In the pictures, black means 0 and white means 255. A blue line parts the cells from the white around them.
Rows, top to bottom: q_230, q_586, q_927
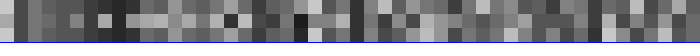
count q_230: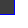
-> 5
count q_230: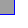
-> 1

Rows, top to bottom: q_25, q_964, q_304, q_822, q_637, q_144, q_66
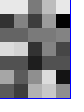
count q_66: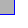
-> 1
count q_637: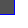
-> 4
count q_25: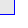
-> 3
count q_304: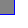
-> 1
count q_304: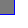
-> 2

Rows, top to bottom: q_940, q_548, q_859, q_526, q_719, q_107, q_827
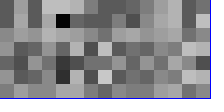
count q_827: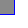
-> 4
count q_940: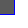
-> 5
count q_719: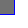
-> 4
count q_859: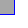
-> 3
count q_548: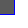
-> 5
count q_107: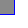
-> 2

